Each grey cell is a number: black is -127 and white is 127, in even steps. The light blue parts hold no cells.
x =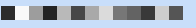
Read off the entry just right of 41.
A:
91
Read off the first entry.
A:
-83
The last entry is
-42
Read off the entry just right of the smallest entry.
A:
57
